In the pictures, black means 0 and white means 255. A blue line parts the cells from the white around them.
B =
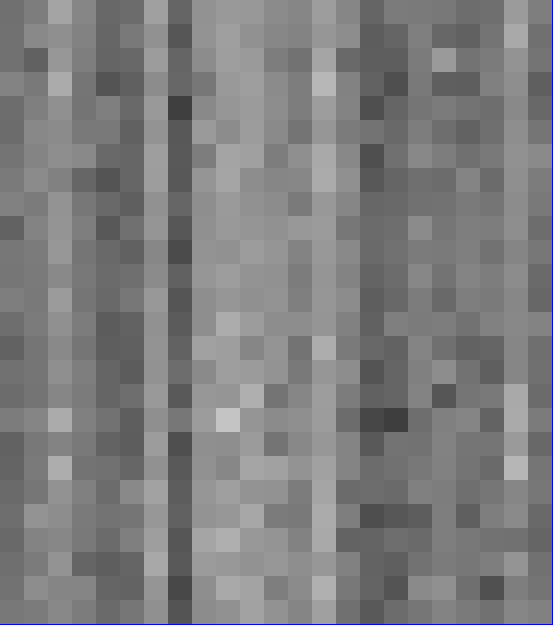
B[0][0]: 112
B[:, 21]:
[155, 169, 147, 142, 137, 142, 145, 143, 140, 142, 133, 140, 135, 136, 134, 134, 169, 170, 154, 182, 134, 138, 113, 148, 126, 134]
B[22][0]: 105
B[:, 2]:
[164, 143, 151, 171, 144, 139, 142, 129, 147, 148, 151, 137, 155, 144, 137, 143, 134, 171, 131, 173, 146, 141, 135, 147, 133, 136]
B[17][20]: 99
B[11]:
[118, 122, 137, 120, 107, 111, 139, 97, 150, 157, 147, 145, 124, 149, 131, 100, 108, 135, 115, 132, 125, 140, 106]
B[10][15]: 106
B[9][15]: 107
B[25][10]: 162
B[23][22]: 113
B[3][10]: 158
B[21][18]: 126
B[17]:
[124, 133, 171, 128, 114, 94, 143, 119, 156, 196, 149, 139, 143, 156, 108, 71, 62, 110, 128, 133, 99, 170, 123]
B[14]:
[98, 117, 137, 117, 94, 96, 147, 98, 161, 158, 134, 148, 115, 173, 122, 104, 98, 132, 112, 98, 101, 134, 111]
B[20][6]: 162
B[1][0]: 113
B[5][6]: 147
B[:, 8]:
[146, 147, 140, 119, 137, 154, 125, 149, 142, 144, 147, 150, 142, 142, 161, 138, 151, 156, 143, 145, 150, 147, 165, 155, 142, 140]
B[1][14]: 141
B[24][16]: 84
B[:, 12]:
[134, 131, 114, 125, 125, 116, 143, 135, 122, 152, 131, 124, 127, 141, 115, 121, 134, 143, 136, 147, 124, 121, 130, 142, 139, 133]
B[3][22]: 95
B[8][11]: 140
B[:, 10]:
[152, 145, 154, 158, 155, 156, 160, 141, 145, 149, 156, 147, 144, 156, 134, 155, 175, 149, 155, 165, 147, 167, 152, 146, 163, 162]
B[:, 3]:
[134, 130, 126, 117, 116, 121, 137, 102, 119, 126, 117, 120, 117, 124, 117, 126, 123, 128, 121, 115, 128, 122, 121, 101, 133, 124]
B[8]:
[129, 123, 147, 119, 105, 95, 145, 102, 142, 154, 145, 140, 122, 152, 134, 103, 105, 113, 114, 122, 117, 140, 121]
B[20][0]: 106
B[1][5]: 121
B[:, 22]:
[126, 112, 116, 95, 104, 117, 138, 124, 121, 109, 119, 106, 103, 131, 111, 112, 107, 123, 104, 117, 119, 105, 101, 113, 116, 129]
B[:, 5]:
[108, 121, 104, 96, 105, 97, 102, 102, 95, 112, 97, 111, 119, 98, 96, 92, 110, 94, 93, 102, 137, 117, 127, 101, 99, 118]
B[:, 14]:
[134, 141, 105, 130, 131, 123, 136, 144, 134, 119, 137, 131, 140, 129, 122, 141, 124, 108, 132, 132, 107, 126, 99, 129, 120, 112]
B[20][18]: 125

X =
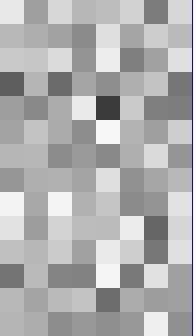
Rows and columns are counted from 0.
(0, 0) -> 232
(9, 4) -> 187
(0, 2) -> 215
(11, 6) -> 225
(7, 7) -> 184
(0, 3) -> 183
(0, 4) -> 189
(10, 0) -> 192
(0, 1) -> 159
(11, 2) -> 132
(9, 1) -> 157
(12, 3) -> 195
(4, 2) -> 172
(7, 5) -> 145
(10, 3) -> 161
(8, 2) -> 244
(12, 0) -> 184
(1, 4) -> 223
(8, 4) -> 197
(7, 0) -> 150
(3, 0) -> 94
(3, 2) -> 107
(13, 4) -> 143
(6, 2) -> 140
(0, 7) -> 215
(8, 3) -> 177
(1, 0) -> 184
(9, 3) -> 188
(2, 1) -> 198
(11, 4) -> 245
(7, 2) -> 177
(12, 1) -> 164
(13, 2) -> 141
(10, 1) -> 183

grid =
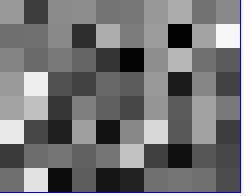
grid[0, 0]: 153
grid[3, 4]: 104
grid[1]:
[111, 112, 137, 45, 173, 124, 156, 2, 163, 247]
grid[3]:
[154, 238, 81, 65, 104, 92, 153, 27, 134, 66]
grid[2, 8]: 112
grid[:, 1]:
[60, 112, 106, 238, 192, 70, 109, 226]
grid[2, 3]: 101
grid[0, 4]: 116
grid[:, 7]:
[172, 2, 183, 27, 91, 88, 15, 117]
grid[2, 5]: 4
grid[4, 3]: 127
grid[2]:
[132, 106, 120, 101, 52, 4, 142, 183, 112, 91]
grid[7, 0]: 110
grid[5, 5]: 135
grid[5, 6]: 215
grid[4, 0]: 163
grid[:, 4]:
[116, 173, 52, 104, 95, 18, 117, 21]

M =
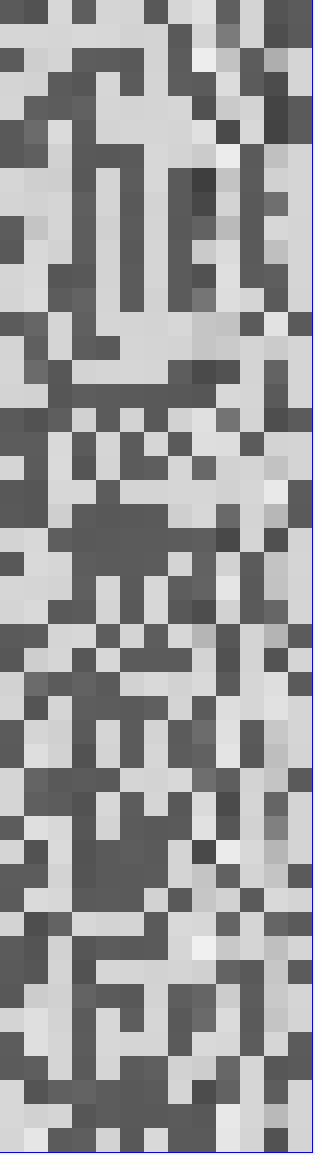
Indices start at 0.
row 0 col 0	90
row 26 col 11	180
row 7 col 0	214
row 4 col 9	202
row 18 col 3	91
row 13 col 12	90
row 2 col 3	93
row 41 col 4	91
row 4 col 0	213
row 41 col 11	201
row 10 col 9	219
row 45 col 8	76
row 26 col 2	213
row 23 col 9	210
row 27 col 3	87
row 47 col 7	90
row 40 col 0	90
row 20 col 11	233
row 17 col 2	94
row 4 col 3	97
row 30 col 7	91
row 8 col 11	111
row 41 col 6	211
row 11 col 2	86
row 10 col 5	89
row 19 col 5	91
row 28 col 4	90
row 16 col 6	89
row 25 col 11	102
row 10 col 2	210
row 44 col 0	91
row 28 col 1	107
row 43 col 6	213
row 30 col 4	213
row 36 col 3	84
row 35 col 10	216
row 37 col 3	90
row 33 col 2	92

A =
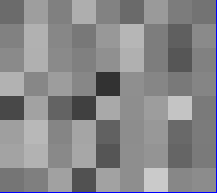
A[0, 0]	107
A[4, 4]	169
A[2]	[138, 176, 138, 128, 144, 176, 125, 86, 129]
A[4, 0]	72
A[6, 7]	101
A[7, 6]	202
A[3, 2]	157
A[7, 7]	135
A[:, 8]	[115, 138, 129, 133, 122, 123, 122, 140]
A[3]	[178, 135, 157, 135, 50, 143, 134, 121, 133]
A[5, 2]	133
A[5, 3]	165
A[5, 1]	184
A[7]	[117, 127, 161, 81, 162, 142, 202, 135, 140]
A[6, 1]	178
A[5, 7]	105
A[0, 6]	154

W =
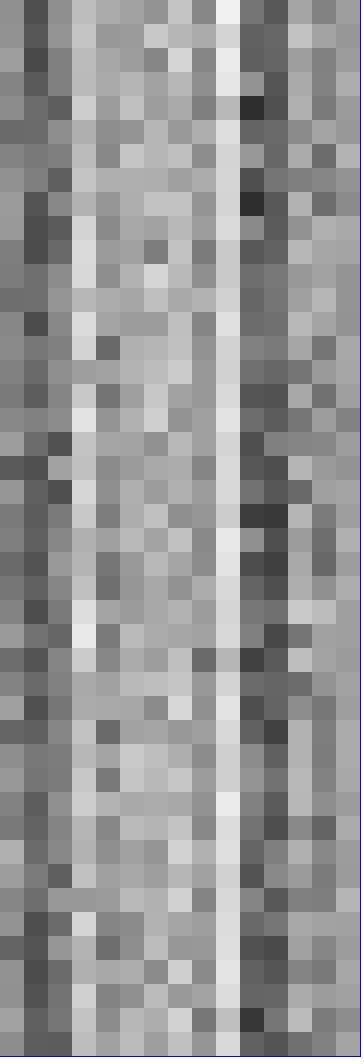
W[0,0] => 144
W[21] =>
[122, 92, 122, 200, 125, 173, 192, 143, 150, 204, 61, 57, 181, 123, 158]
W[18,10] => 79
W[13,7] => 191
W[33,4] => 179
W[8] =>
[155, 84, 136, 178, 150, 174, 194, 194, 148, 212, 46, 88, 178, 109, 139]
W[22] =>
[127, 96, 135, 176, 160, 185, 163, 193, 137, 232, 144, 79, 156, 110, 176]
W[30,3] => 194
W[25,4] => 164
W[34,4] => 135
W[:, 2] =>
[143, 148, 128, 128, 94, 142, 127, 95, 136, 91, 105, 140, 149, 136, 128, 143, 133, 140, 81, 162, 79, 122, 135, 153, 134, 122, 102, 133, 129, 118, 134, 124, 123, 144, 132, 136, 95, 152, 107, 150, 107, 115, 118, 92]
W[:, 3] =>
[189, 196, 187, 186, 205, 175, 187, 196, 178, 211, 218, 216, 183, 219, 211, 158, 200, 227, 195, 192, 214, 200, 176, 180, 192, 221, 233, 203, 169, 171, 194, 183, 199, 205, 181, 178, 193, 152, 213, 179, 176, 208, 195, 189]
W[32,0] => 152
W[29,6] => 139
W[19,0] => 90
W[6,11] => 103
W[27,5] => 171
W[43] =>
[141, 93, 92, 189, 161, 187, 158, 192, 149, 217, 97, 84, 112, 129, 164]
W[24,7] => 146
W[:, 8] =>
[135, 171, 134, 143, 127, 174, 141, 172, 148, 157, 123, 143, 178, 133, 146, 152, 152, 160, 160, 133, 156, 150, 137, 140, 172, 156, 162, 106, 152, 144, 159, 140, 156, 146, 136, 177, 161, 132, 158, 152, 138, 163, 119, 149]
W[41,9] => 220
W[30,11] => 65
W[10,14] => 164
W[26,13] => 161
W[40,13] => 121
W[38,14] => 161
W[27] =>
[109, 84, 133, 203, 135, 171, 157, 191, 106, 182, 65, 90, 190, 163, 155]
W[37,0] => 134
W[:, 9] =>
[241, 212, 235, 230, 184, 222, 212, 213, 212, 218, 201, 201, 209, 224, 210, 209, 217, 227, 212, 217, 216, 204, 232, 227, 216, 213, 216, 182, 211, 227, 216, 207, 207, 235, 220, 223, 209, 216, 220, 222, 228, 220, 191, 217]
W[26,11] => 72
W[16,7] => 162

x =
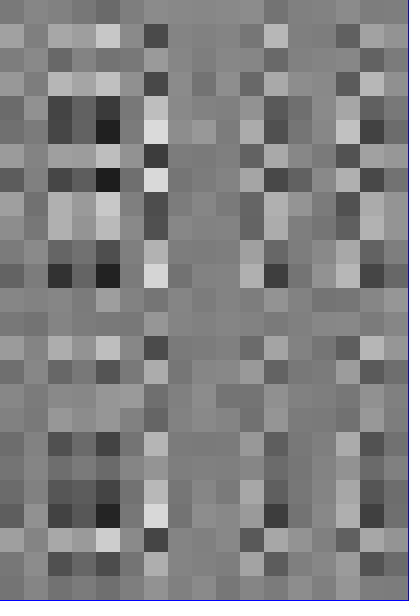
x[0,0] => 121
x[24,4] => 111
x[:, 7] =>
[136, 132, 134, 139, 137, 141, 124, 117, 124, 135, 125, 114, 133, 132, 122, 118, 128, 130, 123, 126, 118, 115, 132, 132, 128]
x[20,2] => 86
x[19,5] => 133
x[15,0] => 111
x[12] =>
[134, 130, 134, 123, 158, 130, 117, 133, 124, 131, 125, 147, 130, 116, 118, 134, 150]
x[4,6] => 190
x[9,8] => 130
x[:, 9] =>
[137, 132, 135, 142, 128, 124, 127, 131, 122, 131, 126, 131, 131, 133, 128, 136, 116, 132, 123, 127, 122, 136, 136, 126, 119]
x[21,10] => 154
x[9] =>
[141, 119, 176, 148, 186, 137, 80, 135, 130, 131, 100, 172, 126, 117, 95, 178, 148]
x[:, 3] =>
[119, 158, 131, 165, 97, 98, 156, 93, 154, 148, 113, 100, 123, 124, 147, 120, 135, 140, 106, 122, 92, 87, 154, 102, 123]
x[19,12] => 118
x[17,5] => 129
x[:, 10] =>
[140, 118, 134, 104, 146, 171, 98, 165, 101, 100, 160, 176, 125, 130, 107, 153, 116, 113, 152, 134, 167, 154, 89, 163, 133]
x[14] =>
[155, 132, 173, 147, 190, 135, 75, 122, 124, 128, 107, 164, 130, 117, 94, 182, 150]
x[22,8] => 128
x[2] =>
[125, 137, 104, 131, 115, 120, 154, 134, 126, 135, 134, 105, 129, 132, 135, 98, 123]
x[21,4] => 36
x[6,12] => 135
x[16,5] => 154
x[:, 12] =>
[128, 127, 129, 141, 111, 117, 135, 97, 148, 126, 125, 116, 130, 128, 130, 120, 129, 123, 120, 118, 119, 115, 147, 127, 141]
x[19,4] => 106
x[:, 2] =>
[129, 167, 104, 182, 68, 70, 159, 70, 176, 176, 101, 50, 134, 132, 173, 103, 137, 151, 80, 110, 86, 66, 168, 80, 114]
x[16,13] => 126
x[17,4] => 150
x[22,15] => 167
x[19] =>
[116, 133, 110, 122, 106, 133, 148, 126, 128, 127, 134, 107, 118, 131, 146, 106, 128]
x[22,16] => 148
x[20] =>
[107, 129, 86, 92, 68, 114, 184, 118, 134, 122, 167, 95, 119, 132, 167, 85, 109]
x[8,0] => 159
